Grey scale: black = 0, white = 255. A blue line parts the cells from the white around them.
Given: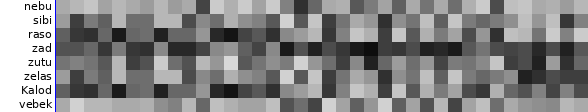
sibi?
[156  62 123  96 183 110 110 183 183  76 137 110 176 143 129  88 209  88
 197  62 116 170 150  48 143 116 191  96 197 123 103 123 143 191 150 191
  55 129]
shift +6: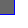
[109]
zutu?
[116 129 116  88 183  62  82 203 110  82 183 150 216  88 116 143 123 209
 150 110  62 137  33 103 156 110 150  68 123 116 137 197  62  76  33 156
  48 103]
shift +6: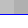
[197 182]

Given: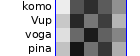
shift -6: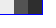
[231  77  40]
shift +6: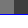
[125  68]
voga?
[223 105  27  97 133]

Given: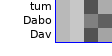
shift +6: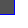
[88]
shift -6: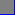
[122]
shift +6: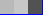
[191 205  88]
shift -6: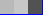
[179 193  76]

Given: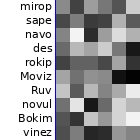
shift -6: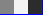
[126 237  38]
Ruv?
[196  90 184 132 170 235]
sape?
[ 72 125  59  66 177  90]
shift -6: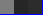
[119  32  38]
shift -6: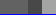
[ 92  92  66 158]
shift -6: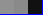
[139 132  11]

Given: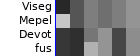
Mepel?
[198  85 126 111 126 148]
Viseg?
[ 40  85 126 111 126 148]
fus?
[ 55  47 177 148  70 141]
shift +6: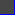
[76]
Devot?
[ 55  47 118 148  70 141]

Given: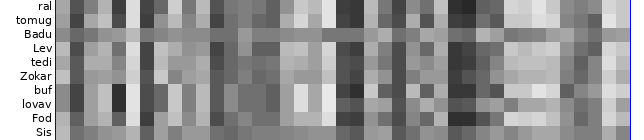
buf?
[139  68 159 192  48 227  76 104 200 127 186  89 139 112 112  96 159 221
 167 233  68  48 200  96  76 186  96 173  56  56 104  83 200 200 227 213
  96 133 153 221 206]
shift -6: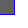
[90]
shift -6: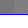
[113 121]
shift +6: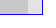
[206 206 233]

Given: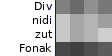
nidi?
[200 166 180 158]
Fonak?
[72 64 79 92]
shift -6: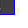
[58]
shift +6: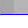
[172 186]
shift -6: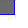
[100]
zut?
[200 166 180 206]

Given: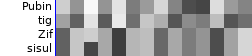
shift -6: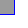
[149]
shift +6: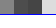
[138  83  75 227]
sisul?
[ 97 198  69 168  62 182 190 104 168 124 148  77 162 214]
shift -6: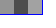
[142  71 156]
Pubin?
[206 148 249 148 227 124 155 214 132  77  69 221 155 132]
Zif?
[ 97 198 206 168  62 182 190 104 168 124 148  77 162 214]

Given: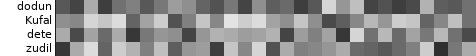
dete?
[171  74 163 106 171  55 120 150 143  68 150 178 171 157 163 178  68 157
 128 163  55 213 113 184 106 163 120 184 113  74]
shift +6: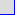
[226]
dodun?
[ 88  68 171  62 113 128  88 120 157 143 100  82 120  68 143  94 106  62
  88 213 150 191  68  82  62  74 178  94  88 113]

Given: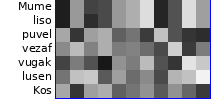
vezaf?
[138 187 130 174 124 130 108  74 207  59 124]
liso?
[ 30 153  45  74 153 174 221  37  82 221 159]

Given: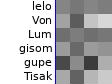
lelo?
[133 119 133 125]
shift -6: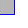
[176]
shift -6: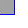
[156]
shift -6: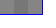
[127 113 127]

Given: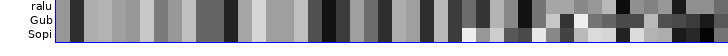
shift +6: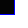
[10]
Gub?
[151  46 173 179 159 151 199 122 151 191 101 101  34 165 213 159 159 191
  80  19  60 159 108  46 173 159  46 185  60 108  52 179 136  19 116 199
  52 238 116 101  74  74 185  80  74  60  26  88]
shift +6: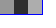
[157  52 179]
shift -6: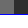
[102  40]
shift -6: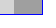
[207 153 153]

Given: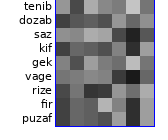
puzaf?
[ 65 103  95  80 158  47 158]
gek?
[130  80 158 124 110 188 117]
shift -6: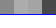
[130 166 158  67]

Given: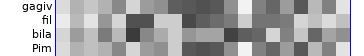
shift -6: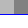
[179 123]
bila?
[213 156 192 123 185  59 136 171 205 150 164 164  66  94 102 213 129 198
 102 164 144]

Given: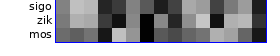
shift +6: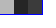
[190  43  65]
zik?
[122 176 169  59  17 136   2 136  37 143 198  17 176 184  51]
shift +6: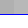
[182 190]
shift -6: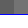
[ 89 109]
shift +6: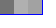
[121 182 168]

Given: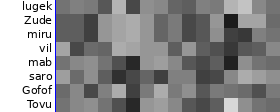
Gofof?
[107 136  72 128 172  64 122 172 122 143  87 122 115 107  80 122]
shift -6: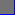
[109]

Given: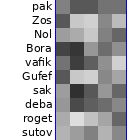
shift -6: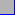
[173]
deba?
[151  74  95 109 136]
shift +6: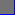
[121]
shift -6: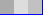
[165 215 187]

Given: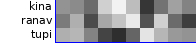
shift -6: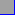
[155]
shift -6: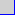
[202]
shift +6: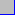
[195]
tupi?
[175 182 131  68  46 101 228 182 153 147]

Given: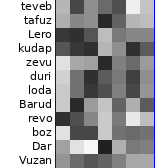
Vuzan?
[149 106  85  99 128 168 168]
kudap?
[ 85  56  48 182 143  48  91]

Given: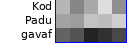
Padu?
[163 157 195 188 207]
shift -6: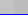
[189 182]
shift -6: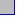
[182]

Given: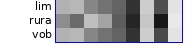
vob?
[177 183 134 114  99  50 205  73 227]
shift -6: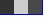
[ 44 199  67]

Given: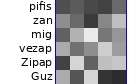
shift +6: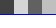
[ 72 219 103 197]
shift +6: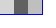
[219 103 197]
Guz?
[171  85 213  52  44]
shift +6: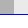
[184 240]

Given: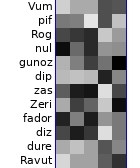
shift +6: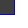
[69]
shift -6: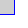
[201]
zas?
[ 93  28  21 222  71]
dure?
[170 193 162  85 134]
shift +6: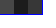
[77 34 61]
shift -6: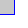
[194]
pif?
[121 127 229  79 193]

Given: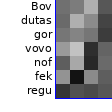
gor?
[118 132 118  60]
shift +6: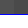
[87 80]
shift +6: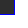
[52]
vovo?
[154 194  46 100]
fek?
[147  19 139  94]

